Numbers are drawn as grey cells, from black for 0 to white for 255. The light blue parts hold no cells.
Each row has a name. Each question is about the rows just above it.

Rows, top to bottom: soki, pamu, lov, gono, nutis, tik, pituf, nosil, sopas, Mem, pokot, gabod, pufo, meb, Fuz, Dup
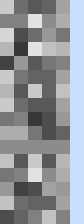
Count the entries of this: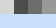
4
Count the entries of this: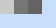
3
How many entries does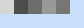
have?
5
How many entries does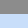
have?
2
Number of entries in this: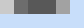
5
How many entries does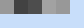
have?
5
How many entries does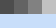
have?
4

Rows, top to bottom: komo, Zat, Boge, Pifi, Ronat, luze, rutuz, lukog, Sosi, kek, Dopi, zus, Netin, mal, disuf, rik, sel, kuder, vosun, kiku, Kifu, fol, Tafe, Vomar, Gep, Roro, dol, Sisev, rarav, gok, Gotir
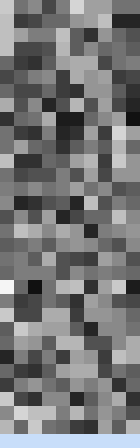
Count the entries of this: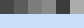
6
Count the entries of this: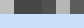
6
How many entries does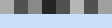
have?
8
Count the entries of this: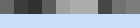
10
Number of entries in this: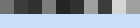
10
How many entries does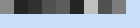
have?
9

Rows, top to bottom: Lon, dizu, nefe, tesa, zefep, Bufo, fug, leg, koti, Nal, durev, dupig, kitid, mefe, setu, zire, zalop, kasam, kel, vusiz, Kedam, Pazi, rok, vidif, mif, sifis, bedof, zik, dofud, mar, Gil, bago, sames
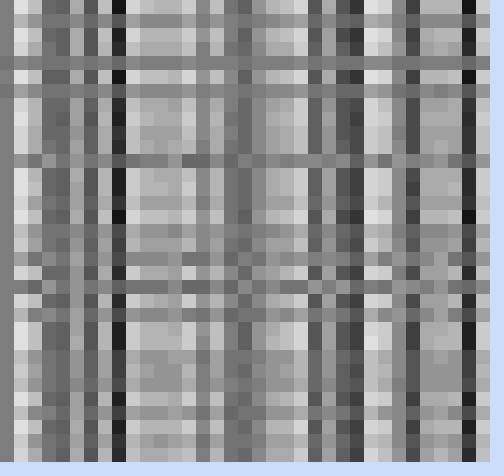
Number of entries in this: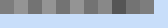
11
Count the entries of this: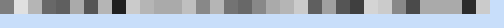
35

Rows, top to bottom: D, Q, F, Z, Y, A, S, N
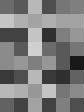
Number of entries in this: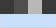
4
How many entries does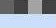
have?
4
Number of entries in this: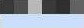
6
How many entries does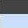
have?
2
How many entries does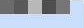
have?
5
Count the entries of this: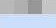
4

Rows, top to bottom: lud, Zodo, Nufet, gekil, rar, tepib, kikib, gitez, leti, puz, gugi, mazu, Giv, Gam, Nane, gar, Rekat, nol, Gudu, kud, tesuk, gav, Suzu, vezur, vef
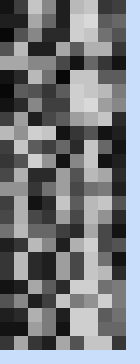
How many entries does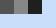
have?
3
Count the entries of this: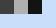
3
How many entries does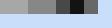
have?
7
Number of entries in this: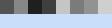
8
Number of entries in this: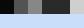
6
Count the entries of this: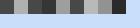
9
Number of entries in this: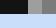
4

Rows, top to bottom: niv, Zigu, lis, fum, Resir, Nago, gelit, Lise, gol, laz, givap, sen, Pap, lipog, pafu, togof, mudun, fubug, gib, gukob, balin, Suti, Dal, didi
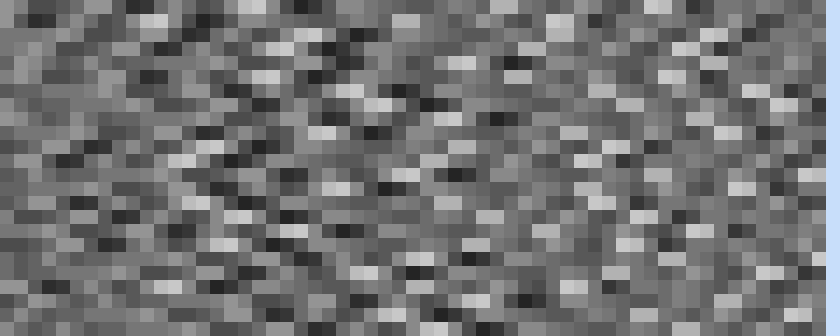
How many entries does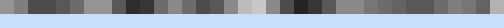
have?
36
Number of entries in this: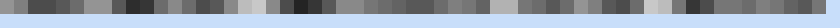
59
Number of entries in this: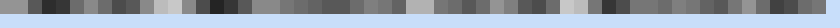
59
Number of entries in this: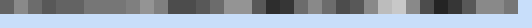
37
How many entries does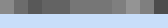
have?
12
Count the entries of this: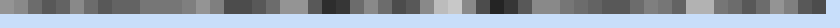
59
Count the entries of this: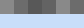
6

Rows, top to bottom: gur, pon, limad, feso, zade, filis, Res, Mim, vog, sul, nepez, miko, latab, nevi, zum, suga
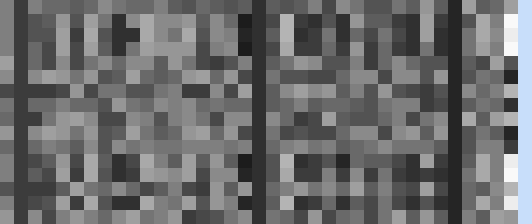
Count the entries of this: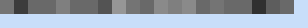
21
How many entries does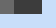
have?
3
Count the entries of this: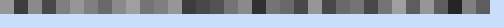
35
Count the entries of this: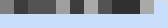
11

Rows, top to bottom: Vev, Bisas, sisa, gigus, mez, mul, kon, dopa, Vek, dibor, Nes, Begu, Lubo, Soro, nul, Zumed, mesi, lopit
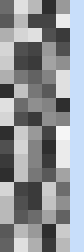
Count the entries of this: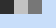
3
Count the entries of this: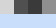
4

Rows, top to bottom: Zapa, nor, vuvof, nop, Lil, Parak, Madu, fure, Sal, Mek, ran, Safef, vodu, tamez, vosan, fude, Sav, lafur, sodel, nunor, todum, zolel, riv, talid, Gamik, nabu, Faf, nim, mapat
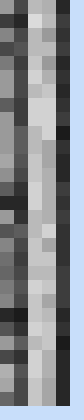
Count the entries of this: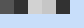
5
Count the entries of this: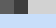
4
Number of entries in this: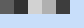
5
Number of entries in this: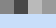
4
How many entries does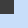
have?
1

